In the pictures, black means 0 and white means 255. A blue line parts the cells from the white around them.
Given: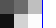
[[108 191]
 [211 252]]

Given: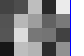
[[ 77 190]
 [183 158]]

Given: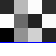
[[185 252]
 [106  33]]

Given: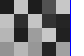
[[196  29]
 [ 46 197]]

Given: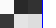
[[ 41  50]
 [228 221]]

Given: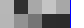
[[ 48 168]
 [146 117]]
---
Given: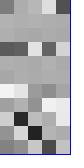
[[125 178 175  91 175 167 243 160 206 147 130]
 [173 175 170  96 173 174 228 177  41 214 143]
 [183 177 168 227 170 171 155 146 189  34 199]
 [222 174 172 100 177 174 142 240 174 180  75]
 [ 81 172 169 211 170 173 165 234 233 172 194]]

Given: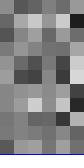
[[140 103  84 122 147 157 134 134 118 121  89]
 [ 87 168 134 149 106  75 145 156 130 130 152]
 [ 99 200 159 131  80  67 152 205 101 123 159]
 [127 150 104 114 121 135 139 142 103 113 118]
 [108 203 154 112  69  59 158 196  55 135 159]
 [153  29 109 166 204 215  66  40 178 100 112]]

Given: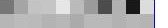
[[119 182]
 [165 187]
 [195 186]
 [197 179]
 [230 183]
 [186 171]
 [155 185]
 [ 76 185]
 [177 178]
 [ 24 183]
 [220 180]]

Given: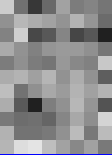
[[204 145 130 170 124 172 190 173 121 178 181]
 [113 183 207 146 144 179 114  89 109 115 221]
 [ 55 172  72 129 124 160 144  32 112 115 228]
 [105 162  88 149 117 181 168 126 101 121 190]
 [162 147 133 154 152 146 155 145 134 145 162]
 [124 179  70 154 136 173 179 183 168 187 136]
 [132 149  87 144 129 146 161 149 142 120 161]
 [117 107  32 118 200  94 179  83 212 187 121]]

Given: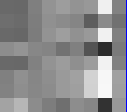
[[105 110 105 141 105 128 130 163]
 [104 107 103 148 104 144 142 182]
 [127 125 124 135 129 134 135 140]
 [147 144 147 132 147 142 140 125]
 [157 139 158 114 156 154 154 111]
 [147 133 145 128 143 161 159 141]
 [152  93 153  83 156 210 209 134]
 [240 139 241  44 242 247 248  50]
 [130 113 128 122 129 161 159 152]]

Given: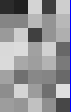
[[ 43 133 154 217 218 162 141 157]
 [ 32 132 206 220 168 112 213 150]
 [212 184  64 161 158 136 156 193]
 [ 63 148 148 209 179 133 111 143]
 [206 184 175 103 122 105 223  71]]

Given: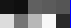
[[ 19 220]
 [ 15 117]
 [ 96 184]
 [ 91 247]
 [ 85  41]]
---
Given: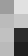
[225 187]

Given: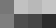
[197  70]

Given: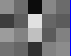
[107 102 192 102]

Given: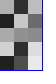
[190 200 170]

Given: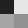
[230 166]

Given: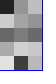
[190 164 103]

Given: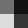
[ 18 220]
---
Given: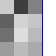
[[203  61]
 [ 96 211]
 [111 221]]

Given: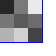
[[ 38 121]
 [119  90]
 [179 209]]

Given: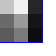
[[196 240]
 [106 154]
 [ 90 123]]

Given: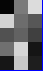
[[  5 122]
 [210 109]
 [ 81  98]]

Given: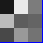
[[ 24 234]
 [187  93]
 [ 72 153]]

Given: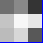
[[111 137]
 [196 247]
 [187 215]]

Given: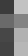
[[ 60 194]
 [106 131]
 [ 71 177]]

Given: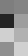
[[126 132]
 [ 36 158]
 [208 177]]
